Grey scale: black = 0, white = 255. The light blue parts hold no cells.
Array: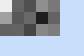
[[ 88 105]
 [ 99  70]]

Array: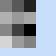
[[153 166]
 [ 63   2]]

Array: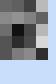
[[146 129]
 [ 17  69]]

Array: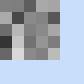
[[ 73 138]
 [183 128]]

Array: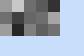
[[ 65 103]
 [ 38 127]]

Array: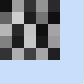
[[207  30]
 [ 42 195]]

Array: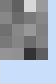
[[107 121]
 [136 152]]
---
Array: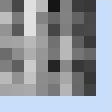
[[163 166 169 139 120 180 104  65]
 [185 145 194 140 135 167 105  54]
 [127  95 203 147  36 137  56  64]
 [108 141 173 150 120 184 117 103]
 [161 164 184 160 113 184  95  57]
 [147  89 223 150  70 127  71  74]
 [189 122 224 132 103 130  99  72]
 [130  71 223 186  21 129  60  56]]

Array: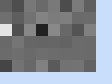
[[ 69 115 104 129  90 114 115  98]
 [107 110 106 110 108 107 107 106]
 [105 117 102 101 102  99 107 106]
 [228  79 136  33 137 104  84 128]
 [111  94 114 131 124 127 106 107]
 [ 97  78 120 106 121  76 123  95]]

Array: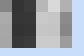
[[166  55  59 203 203 156]
 [167  51  53 197 196 135]
 [171  54  55 201 198 139]
 [133  52  59 183 217 177]]

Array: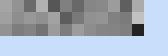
[[146 125 131 115 155 125 156 141 133 132 127  35]
 [160 142 152 144 162  93 121 145 148 129 123 193]
 [165 147 107 177  86 128 104 134 137 156  95 171]]

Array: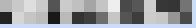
[[ 36 213 197 188  25 186  51  62 110 198  84  61 204 198 149  74]
 [183 201 222 202  84 203 192 165 196 238  73  87 206  55  53 116]]

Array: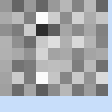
[[160 107 164  92 139 183 119 156 107]
 [163 203 124 250 197 134 202 147 218]
 [170 115 124 186 190 187 126 185 112]
 [177 169 146 212 163 169 135 164 169]
 [178 144 110 201 223 176 217 180 132]
 [143 124 204  46  95 166 138 166 129]
 [170 187 128 251 206 141 209 172 197]
 [151 101 153 102 153 183 131 184 101]]

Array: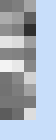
[[ 92 109 221]
 [118 118 121]
 [114 125 161]
 [116 136 209]
 [243 232 135]
 [133 130 117]
 [227 219 158]
 [142 128  46]
 [172 158  95]
 [118 126 164]]

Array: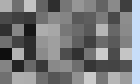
[[112 174 172 109  85  96 145 202 119 182 154]
 [132  36 105  57 137 142 110  54  69  68  80]
 [ 14 179  45 139 159  77  49 117 204  75 197]
 [112  67  45 149 159 134  96  64 107  90 129]
 [ 48 135  23 173 167 119 107  89 182 103 138]
 [ 74  64  58 113 140 133  89  94 123  73 141]
 [175 111 195  99  46 118 150 134  99 138  62]]

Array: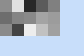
[[138  67 237 193 160]
 [109 132 137 164 156]
 [141 225  40  91 128]]
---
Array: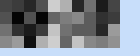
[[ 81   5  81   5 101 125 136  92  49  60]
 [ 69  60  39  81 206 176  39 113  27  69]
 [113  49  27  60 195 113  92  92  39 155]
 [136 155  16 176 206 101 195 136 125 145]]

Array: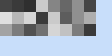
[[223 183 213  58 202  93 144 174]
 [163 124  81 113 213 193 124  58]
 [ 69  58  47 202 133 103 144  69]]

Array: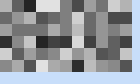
[[ 46 137 197  36  65  55 216  65 149  96  65]
 [106 149 179  84 106 127 207 106 149  74  74]
 [207  96 158 115 137 207 149 179  84  96 197]
 [158 115 115 115 170 127 188 106 149 127 158]
 [137 170  84 225 170 158  46 188 149 137  84]
 [179  96  36 225 225 127  74 158 115 207 179]]

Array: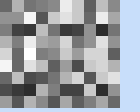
[[213 104 255 126 137 201 156 213 213  95]
 [146 146 245  86 201 225 201 104 236 167]
 [179 126 236 167 156 213 116 146 225 146]
 [245 104 225 190  95 156  76 201 213 179]
 [156  86 179 137  86 167  95 126 167 104]
 [104 179 116 126 137 236 201  95 190 137]
 [104 190  76  86 116 179 213  86 201 225]
 [126  66  57 190 116  57  66 146  45 116]
 [ 76  57  45 179 126  66  66 201  45 146]]

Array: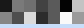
[[134  78 218  44  90 249 155]
 [ 24 122 112  66  90   3 195]]

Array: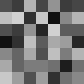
[[ 17  49 191  92 169 157  38]
 [ 80  60 180  70 147  60  70]
 [136 101 169  80 191 124 180]
 [ 80  60 147  38 209  92  92]
 [169 101 124 124 112  29 112]
 [200 157  80 157  49 112 136]
 [191 209  49 200  17 136 180]]

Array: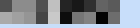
[[170 160 149  69 201  13 118 130   3 109]
 [ 80 140 140  80 192  36  24  48  99  90]]
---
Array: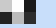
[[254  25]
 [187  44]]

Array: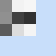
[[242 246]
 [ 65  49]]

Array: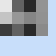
[[ 98  40]
 [151 133]]

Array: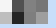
[[ 81 129]
 [ 36 126]]

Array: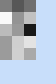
[[ 87 111]
 [148 193]]

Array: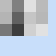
[[128 224]
 [ 97 197]]

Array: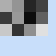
[[148  37]
 [153  12]]

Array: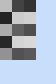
[[ 67  51]
 [203 208]]

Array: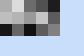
[[220 108]
 [180 153]]
